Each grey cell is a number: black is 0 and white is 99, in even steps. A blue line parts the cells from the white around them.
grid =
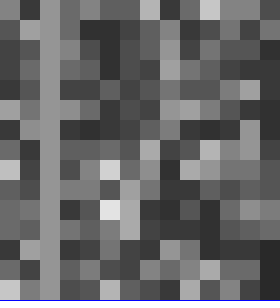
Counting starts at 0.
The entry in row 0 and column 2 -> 58
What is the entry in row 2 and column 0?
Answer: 26
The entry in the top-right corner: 30
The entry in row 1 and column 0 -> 33
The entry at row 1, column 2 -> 58
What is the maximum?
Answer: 88
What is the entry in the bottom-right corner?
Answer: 16
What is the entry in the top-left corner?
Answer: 51
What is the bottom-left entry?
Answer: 77
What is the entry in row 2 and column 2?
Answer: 58
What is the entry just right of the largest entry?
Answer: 66
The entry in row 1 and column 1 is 62
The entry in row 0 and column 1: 22
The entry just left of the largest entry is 33

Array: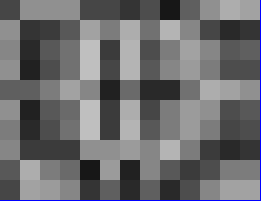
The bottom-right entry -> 63
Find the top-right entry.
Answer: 63
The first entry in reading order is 27
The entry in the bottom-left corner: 27
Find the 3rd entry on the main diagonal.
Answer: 34
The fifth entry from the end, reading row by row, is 16
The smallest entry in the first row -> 9
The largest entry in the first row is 67
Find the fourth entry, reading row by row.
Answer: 56
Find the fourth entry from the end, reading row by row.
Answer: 30
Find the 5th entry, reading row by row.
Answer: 27
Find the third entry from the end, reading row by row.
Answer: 52
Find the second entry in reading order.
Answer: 56
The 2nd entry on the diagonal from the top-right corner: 16

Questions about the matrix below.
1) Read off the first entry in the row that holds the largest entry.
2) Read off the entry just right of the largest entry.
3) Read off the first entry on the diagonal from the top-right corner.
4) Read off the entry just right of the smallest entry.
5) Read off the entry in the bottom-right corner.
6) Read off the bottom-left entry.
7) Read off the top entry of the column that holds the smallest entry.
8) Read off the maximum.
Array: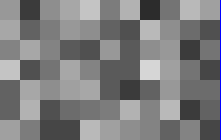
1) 76
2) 62
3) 62
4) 45
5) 27
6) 62
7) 17
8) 83

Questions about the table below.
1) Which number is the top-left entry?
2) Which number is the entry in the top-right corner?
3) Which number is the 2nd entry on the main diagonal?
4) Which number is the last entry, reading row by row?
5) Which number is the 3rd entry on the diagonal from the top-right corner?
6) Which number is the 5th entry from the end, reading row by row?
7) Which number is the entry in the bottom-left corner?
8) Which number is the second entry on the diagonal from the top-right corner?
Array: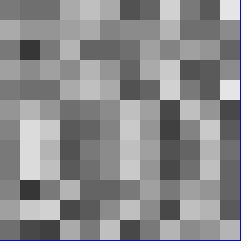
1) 47
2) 89
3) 58
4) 70
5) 62
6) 47
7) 43
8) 43
